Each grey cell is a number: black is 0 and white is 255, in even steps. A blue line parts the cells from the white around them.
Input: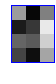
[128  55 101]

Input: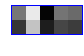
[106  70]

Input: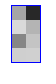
[ 40 217]

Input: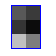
[58 53]

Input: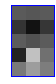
[90 18 92]

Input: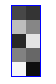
[ 52 189]

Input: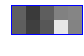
[133 231]

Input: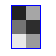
[166 115]

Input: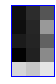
[85 38 27]
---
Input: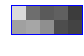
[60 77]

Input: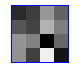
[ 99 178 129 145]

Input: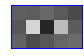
[ 74 188  87]

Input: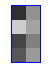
[145 205]

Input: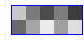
[ 61 160]

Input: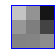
[ 22 126 131]

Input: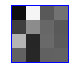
[114 103  38  97]

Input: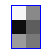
[137  15]
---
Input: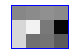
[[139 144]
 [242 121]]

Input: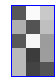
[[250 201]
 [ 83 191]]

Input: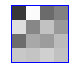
[[251 107]
 [135 194]]

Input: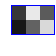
[[233  91]
 [ 98 217]]

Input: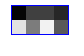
[[ 64  64]
 [124 242]]

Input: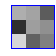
[[163  92]
 [158 144]]

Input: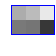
[[187 233]
 [117  55]]
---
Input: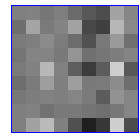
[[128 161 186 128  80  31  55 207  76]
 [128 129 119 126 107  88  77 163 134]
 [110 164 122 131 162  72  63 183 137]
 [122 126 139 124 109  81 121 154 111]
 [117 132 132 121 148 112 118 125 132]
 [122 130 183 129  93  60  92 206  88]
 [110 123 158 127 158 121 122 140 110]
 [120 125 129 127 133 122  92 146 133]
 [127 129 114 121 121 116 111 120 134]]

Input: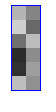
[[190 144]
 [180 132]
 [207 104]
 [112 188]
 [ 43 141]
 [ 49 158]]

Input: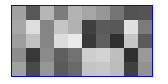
[[161  73 150  90 105 196 199 188  63 146]
 [161  87 182 124 179 166 151 117  82  84]
 [167 221 133 197 178  64  90  88 225 123]
 [158 192 133 220 234  57  95  48 198  91]
 [141  56 139  95 114 206 211 190  48 154]]

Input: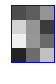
[[ 35 108 192]
 [ 77  93 148]
 [210 149  59]
 [239 150 106]]

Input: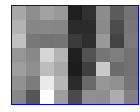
[[134  86 252 158  74 144 142 173 130]
 [167 142 162 153  31  49 141  91 115]
 [179 134 136 134  42  43 138  76 119]
 [193 120 115 117  59  46 153  67 122]
 [150 136 213 180  32  82 117 126 114]
 [158 143 189 169  28  63 201 108 114]
 [145 123 234 182  42 105 151 144 117]]

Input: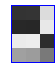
[[160 156 121]
 [ 51  52 220]
 [ 40  39 232]
 [235 237  45]]

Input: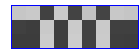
[[ 60  60 204  62 205  65 203  62  61]
 [198 201  65 202  67 194  68 200 197]
 [ 64  61 201  62 203  65 202  64  64]]

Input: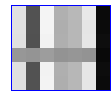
[[224  82 243 174 183 230  11]
 [225  82 244 176 184 232  10]
 [225  82 244 174 183 229  11]
 [224  81 242 175 183 230  14]
 [151 148 157 147 150 147   9]
 [224  82 242 175 183 230  13]]
